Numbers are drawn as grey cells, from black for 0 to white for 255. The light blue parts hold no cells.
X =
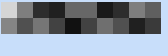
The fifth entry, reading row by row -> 103
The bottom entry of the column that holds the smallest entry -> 17
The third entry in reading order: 45
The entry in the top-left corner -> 213
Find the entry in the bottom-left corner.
133
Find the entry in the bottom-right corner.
58

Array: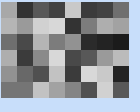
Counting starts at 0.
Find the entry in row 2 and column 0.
111
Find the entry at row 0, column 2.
88
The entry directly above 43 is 124
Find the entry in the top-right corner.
111
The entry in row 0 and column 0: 168
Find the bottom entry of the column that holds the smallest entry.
88
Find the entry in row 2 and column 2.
181
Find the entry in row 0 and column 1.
51
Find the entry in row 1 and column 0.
181

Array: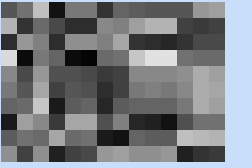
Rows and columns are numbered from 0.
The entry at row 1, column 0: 179
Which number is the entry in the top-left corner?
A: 86
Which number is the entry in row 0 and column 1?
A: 113
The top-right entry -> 159
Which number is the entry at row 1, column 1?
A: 51
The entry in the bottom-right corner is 58
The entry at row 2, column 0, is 45
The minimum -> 4
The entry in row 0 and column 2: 191
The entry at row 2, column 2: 128
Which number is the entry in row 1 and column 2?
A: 106
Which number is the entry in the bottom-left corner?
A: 143
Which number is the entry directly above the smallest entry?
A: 143
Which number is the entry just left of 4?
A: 11
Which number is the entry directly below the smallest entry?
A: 73

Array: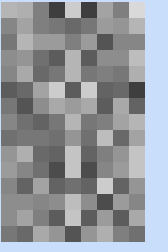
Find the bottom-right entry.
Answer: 112
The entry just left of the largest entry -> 127
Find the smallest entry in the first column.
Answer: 92
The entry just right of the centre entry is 119
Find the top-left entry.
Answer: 181
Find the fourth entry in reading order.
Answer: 62
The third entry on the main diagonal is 155
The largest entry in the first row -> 217
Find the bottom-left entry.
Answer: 119
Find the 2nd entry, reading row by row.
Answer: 175
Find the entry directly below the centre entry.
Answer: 149
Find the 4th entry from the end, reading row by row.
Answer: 149
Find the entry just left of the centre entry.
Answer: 119
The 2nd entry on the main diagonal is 163
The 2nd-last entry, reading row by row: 127
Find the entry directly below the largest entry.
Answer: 181
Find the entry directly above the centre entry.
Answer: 155
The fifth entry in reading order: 204
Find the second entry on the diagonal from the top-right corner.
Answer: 149
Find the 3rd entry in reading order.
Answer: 127

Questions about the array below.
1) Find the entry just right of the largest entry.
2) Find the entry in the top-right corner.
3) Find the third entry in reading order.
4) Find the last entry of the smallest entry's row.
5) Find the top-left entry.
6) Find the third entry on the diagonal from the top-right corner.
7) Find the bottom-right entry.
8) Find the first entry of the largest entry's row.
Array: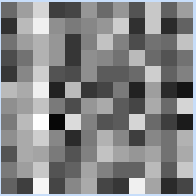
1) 7
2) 158
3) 213
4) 27
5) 106
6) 114
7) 69
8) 122
